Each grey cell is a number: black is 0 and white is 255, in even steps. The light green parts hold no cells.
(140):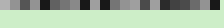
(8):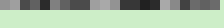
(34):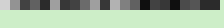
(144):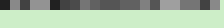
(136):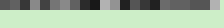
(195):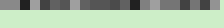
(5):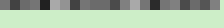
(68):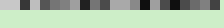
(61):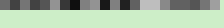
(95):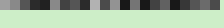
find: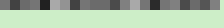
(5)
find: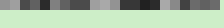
(8)
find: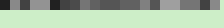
(144)
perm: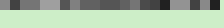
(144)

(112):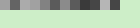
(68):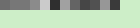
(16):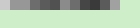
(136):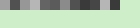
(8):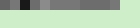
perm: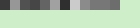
(68)
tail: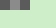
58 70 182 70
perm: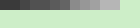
(136)
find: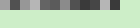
(136)
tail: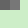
25 109 139 119 119 119 109 109 109 119
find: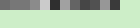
(68)
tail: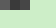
182 70

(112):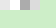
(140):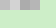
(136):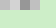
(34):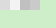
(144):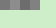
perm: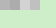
(140)
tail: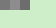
129
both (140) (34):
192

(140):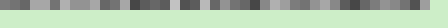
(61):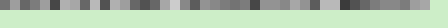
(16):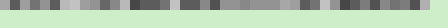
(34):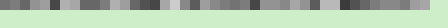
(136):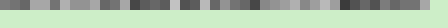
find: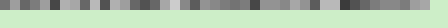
(61)
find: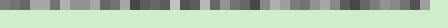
(140)
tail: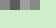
124 115 124 71 147 147 136 167 147 92 185 185 59 82 103 124 136 136 124
 158 167

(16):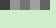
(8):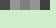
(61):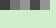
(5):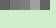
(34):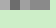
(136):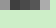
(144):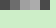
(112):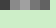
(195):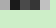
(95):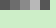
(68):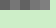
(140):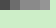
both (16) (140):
149
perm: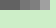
(5)
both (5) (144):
160
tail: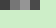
149

